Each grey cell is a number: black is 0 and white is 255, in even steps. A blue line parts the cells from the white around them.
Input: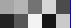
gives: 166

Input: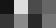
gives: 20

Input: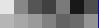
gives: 229

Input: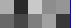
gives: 174

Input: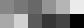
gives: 134

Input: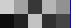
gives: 207

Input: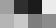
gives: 160

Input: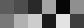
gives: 92
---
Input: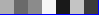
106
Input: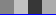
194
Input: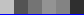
83
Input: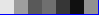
158
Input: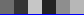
53
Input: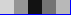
149
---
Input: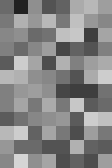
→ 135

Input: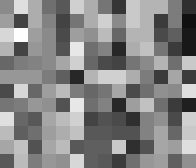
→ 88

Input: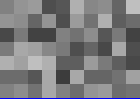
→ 129

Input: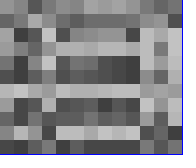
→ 71

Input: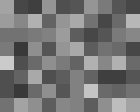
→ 114

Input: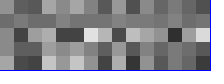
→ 166
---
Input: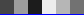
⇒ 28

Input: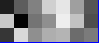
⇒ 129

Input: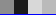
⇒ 216

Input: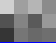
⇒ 181

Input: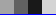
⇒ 25

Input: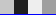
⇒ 238

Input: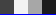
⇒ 167

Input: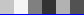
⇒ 128
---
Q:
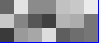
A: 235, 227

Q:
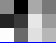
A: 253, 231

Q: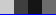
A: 204, 108

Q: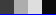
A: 222, 173

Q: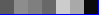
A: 204, 169

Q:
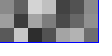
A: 212, 200
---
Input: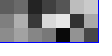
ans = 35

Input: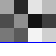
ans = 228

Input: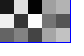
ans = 3

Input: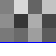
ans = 100

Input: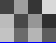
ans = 53

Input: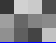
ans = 202

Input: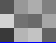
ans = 173

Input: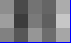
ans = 115

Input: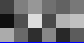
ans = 151
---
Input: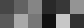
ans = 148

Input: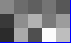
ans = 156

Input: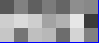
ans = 59

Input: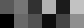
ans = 194

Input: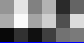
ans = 220

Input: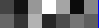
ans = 135

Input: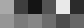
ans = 43

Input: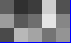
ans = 134

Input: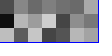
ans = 120

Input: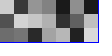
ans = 191
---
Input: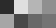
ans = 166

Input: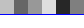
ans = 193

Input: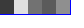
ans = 58

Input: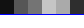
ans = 17

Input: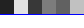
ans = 34

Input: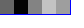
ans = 102
